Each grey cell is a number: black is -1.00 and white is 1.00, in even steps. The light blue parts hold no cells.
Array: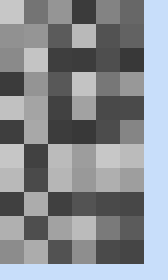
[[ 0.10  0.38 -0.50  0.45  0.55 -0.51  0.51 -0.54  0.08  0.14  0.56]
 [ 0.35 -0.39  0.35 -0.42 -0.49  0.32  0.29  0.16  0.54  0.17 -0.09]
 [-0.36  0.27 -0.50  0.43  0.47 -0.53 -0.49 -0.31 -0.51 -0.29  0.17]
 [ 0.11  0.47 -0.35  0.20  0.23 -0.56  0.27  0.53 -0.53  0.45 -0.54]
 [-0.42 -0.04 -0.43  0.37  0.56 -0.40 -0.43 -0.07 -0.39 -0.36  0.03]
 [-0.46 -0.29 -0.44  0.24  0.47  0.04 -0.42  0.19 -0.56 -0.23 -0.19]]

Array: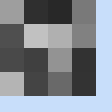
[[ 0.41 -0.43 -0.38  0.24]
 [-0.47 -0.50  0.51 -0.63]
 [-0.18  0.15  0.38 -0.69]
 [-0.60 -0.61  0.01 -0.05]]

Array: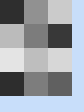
[[-0.65  0.79  0.47 -0.64]
 [-0.02  0.49 -0.03  0.14]
 [-0.25  0.69 -0.56  0.59]]

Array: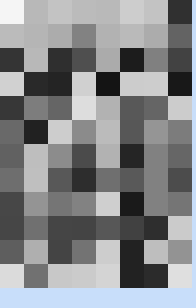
[[ 0.72 -0.26 -0.45 -0.44 -0.14 -0.24 -0.18 -0.57  0.64 -0.59  0.47  0.92]
 [-0.11  0.37 -0.12  0.16  0.50  0.49 -0.74 -0.02 -0.68  0.44  0.42  0.44]
 [ 0.57 -0.47 -0.46 -0.08 -0.31  0.10  0.61 -0.21 -0.72 -0.63  0.35  0.53]
 [ 0.59 -0.10 -0.47  0.02 -0.65 -0.41  0.09  0.73  0.63 -0.38  0.02  0.47]
 [ 0.66  0.61 -0.32  0.62 -0.13  0.40  0.47  0.40 -0.84  0.34  0.40  0.45]
 [-0.73 -0.73 -0.49 -0.80 -0.30 -0.71 -0.32 -0.31  0.60 -0.78  0.46  0.61]
 [-0.66  0.49 -0.64  0.01  0.01  0.01  0.17 -0.21  0.61  0.00  0.35  0.53]
 [ 0.75  0.15  0.59 -0.08 -0.40 -0.20 -0.03  0.60 -0.81 -0.48 -0.22 -0.62]]

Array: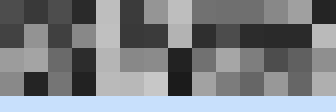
[[ 0.08  0.23 -0.48 -0.39]
 [-0.71  0.28  0.15 -0.55]
 [-0.09 -0.17 -0.49 -0.39]
 [-0.73 -0.66  0.07 -0.68]
 [ 0.47  0.42  0.50  0.48]
 [ 0.45  0.07 -0.56 -0.54]
 [ 0.57  0.10 -0.54  0.17]
 [-0.80 -0.73  0.40  0.48]
 [ 0.26 -0.11 -0.63 -0.11]
 [-0.03  0.30 -0.40 -0.12]
 [-0.20 -0.01 -0.66 -0.12]
 [ 0.20 -0.39 -0.68  0.07]
 [-0.21 -0.25 -0.67  0.25]
 [ 0.37  0.12  0.47 -0.72]]

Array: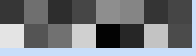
[[ 0.79 -0.58]
 [-0.34 -0.13]
 [-0.11 -0.65]
 [ 0.63 -0.45]
 [-0.98  0.11]
 [-0.70  0.04]
 [ 0.53 -0.59]
 [-0.41 -0.46]]

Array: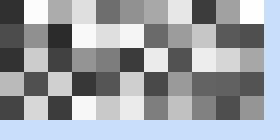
[[-0.47  0.46 -0.61 -0.40 -0.62]
 [ 0.69 -0.37  0.60  0.13  0.98]
 [-0.53  0.63 -0.49 -0.66  0.35]
 [ 0.94 -0.57  0.16  0.95  0.75]
 [ 0.58 -0.33 -0.02  0.75 -0.14]
 [ 0.84  0.62 -0.54  0.92  0.14]
 [-0.01 -0.43  0.84 -0.17  0.32]
 [ 0.51  0.21 -0.36  0.22  0.81]
 [ 0.01 -0.22  0.86  0.55 -0.53]
 [-0.39 -0.24  0.68 -0.30  0.26]
 [ 0.17 -0.35  0.31 -0.38  0.99]]
